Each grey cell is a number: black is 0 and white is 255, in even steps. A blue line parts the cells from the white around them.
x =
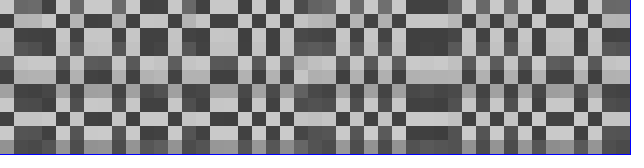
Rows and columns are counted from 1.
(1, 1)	200
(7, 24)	68
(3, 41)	198
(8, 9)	79
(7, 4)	71
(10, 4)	65
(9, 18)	201
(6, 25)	63
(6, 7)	66
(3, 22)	73
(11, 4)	84
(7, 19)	162
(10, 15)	65
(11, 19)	151
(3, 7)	198
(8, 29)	199
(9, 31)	201
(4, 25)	194
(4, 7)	193
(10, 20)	66
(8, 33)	81
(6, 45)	178
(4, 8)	195
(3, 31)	64
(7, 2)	67
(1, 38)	201
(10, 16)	201
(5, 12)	195
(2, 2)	180
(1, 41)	201
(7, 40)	158
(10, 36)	202
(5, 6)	194
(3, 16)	198
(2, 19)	66
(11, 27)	147

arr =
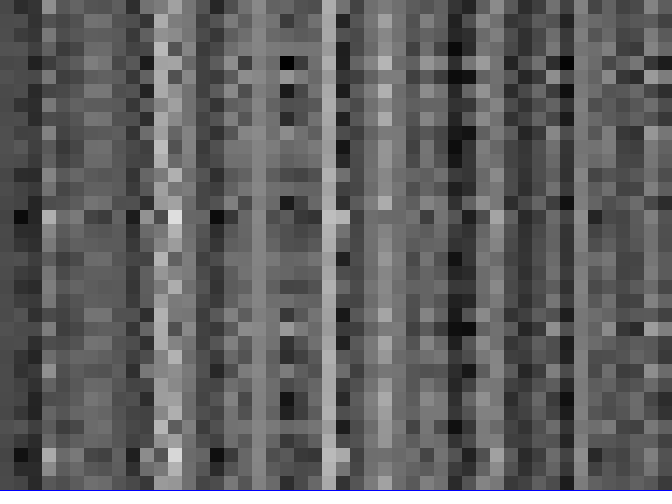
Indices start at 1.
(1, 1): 72
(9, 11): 45
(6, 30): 64
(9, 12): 169
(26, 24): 177
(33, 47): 127
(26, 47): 90
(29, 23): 107
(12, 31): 115
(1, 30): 92
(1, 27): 111
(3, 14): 117
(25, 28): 164
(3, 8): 93
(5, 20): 107
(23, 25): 24
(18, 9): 91
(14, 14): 124
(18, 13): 156
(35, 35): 132
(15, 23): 104
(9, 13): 137
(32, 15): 77
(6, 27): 98
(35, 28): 162
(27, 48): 107
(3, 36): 127
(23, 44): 101
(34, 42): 134
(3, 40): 109
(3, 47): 123
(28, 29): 112
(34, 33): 60
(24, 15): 66
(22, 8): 93
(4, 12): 185
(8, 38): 51
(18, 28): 138
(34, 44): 87

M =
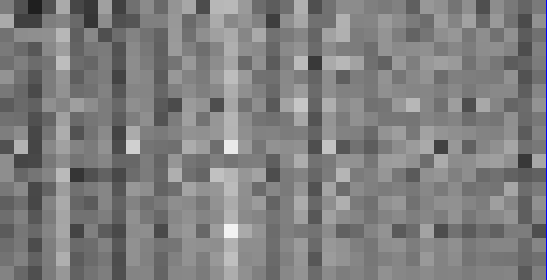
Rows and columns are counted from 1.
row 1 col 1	125
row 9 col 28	119
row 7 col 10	133
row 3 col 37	145
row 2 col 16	171
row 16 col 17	179
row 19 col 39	112
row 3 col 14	112
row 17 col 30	108
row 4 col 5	158
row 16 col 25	140
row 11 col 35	133
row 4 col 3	87
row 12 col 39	167
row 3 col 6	95
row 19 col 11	129
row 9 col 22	167
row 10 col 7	115
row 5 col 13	116
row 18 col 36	134
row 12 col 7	124
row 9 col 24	149
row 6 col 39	111
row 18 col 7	109
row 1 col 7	56
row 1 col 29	129
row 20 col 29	135
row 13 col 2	103
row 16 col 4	124
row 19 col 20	106
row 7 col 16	136
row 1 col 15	76
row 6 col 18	154
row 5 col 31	153
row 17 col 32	77
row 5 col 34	114
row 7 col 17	173
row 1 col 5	170

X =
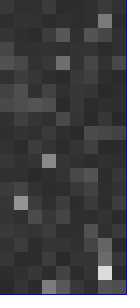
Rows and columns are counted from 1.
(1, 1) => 57
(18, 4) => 53
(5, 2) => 72
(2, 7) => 48
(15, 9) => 61
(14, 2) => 68
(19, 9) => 55
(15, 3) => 60
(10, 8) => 71
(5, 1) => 81
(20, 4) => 45
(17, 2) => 54
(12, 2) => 49
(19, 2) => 44
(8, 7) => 44
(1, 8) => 58
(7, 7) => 53
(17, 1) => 57
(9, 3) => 53
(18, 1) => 50
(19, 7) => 52
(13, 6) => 72
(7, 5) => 48
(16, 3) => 75
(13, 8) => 44
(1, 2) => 48
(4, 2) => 49
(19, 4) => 61
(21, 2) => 52
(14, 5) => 46
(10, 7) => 75
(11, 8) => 42
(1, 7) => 49
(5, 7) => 70
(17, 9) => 58
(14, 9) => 51
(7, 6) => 55
